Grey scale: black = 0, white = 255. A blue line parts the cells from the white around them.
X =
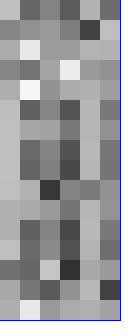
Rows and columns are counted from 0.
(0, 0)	191
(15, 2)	153
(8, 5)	117
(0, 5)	108
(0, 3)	92
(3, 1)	115
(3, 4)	153
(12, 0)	190
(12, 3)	82
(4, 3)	172
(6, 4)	181
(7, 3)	83
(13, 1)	103
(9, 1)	177
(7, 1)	105
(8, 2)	128
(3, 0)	133
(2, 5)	178
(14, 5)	66
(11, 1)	96
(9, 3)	132
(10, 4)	181
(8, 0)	191
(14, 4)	184
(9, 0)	190
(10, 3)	117
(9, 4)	122
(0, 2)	130
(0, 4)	178

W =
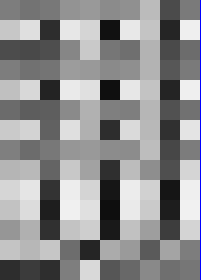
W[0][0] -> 125
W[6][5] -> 45
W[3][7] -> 179
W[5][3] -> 138
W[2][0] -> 76
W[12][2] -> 198
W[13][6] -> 104
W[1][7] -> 196
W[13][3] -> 126
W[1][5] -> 17
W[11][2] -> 48
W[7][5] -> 140
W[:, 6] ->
[144, 232, 111, 143, 231, 126, 218, 140, 188, 236, 234, 193, 154, 104]
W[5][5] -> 127
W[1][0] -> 199
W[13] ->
[45, 59, 46, 126, 217, 86, 104, 137, 111, 118]
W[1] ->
[199, 223, 45, 231, 213, 17, 232, 196, 37, 239]
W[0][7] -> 187
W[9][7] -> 209
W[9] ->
[214, 229, 51, 237, 212, 22, 236, 209, 21, 239]
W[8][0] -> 181
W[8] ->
[181, 185, 100, 200, 162, 47, 188, 142, 79, 213]
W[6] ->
[202, 211, 97, 223, 176, 45, 218, 184, 48, 228]
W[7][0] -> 127
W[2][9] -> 108
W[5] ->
[107, 93, 94, 138, 177, 127, 126, 182, 81, 113]
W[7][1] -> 108
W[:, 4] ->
[153, 213, 201, 153, 224, 177, 176, 153, 162, 212, 224, 206, 37, 217]
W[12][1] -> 183
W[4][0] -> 192
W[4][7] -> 195
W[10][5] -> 14

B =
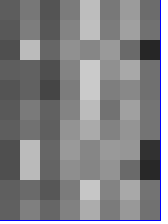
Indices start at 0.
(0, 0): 93
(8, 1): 186
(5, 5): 114
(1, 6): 160
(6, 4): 170
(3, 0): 94
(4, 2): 69
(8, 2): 100
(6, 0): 94
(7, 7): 49
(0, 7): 108
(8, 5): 147
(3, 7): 112
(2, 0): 79
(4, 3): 124
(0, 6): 155
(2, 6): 106
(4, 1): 97
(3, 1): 97
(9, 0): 95
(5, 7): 116
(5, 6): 160
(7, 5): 153
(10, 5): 123
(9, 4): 198
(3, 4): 202
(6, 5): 130

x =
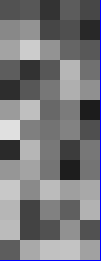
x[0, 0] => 82
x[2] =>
[163, 204, 147, 101, 88]
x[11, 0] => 187
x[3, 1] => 50
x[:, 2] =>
[51, 70, 147, 87, 119, 104, 115, 120, 117, 187, 129, 81, 193]
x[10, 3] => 95
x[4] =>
[45, 87, 119, 175, 144]
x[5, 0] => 155
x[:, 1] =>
[87, 147, 204, 50, 87, 191, 127, 182, 163, 138, 66, 67, 169]
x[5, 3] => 123
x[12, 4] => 161
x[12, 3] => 195
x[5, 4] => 28
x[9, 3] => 159
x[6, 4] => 79

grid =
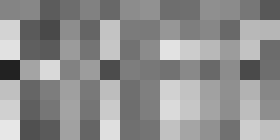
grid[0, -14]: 132
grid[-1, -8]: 112
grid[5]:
[208, 95, 118, 163, 117, 202, 110, 126, 218, 198, 164, 142, 189, 142]
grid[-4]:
[34, 164, 217, 130, 156, 76, 125, 120, 114, 137, 105, 140, 74, 110]
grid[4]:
[192, 102, 125, 159, 121, 189, 111, 127, 209, 194, 161, 144, 178, 135]
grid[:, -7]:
[145, 122, 139, 120, 127, 126, 116]
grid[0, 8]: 110
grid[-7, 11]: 139
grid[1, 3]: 141
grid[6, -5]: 165
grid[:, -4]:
[143, 135, 184, 105, 161, 164, 145]
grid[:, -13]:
[135, 90, 95, 164, 102, 95, 80]
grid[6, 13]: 191
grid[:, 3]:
[109, 141, 155, 130, 159, 163, 161]
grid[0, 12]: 119
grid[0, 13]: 88
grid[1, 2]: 73
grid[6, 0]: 231
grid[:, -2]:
[119, 184, 194, 74, 178, 189, 205]
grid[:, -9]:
[104, 195, 198, 76, 189, 202, 223]
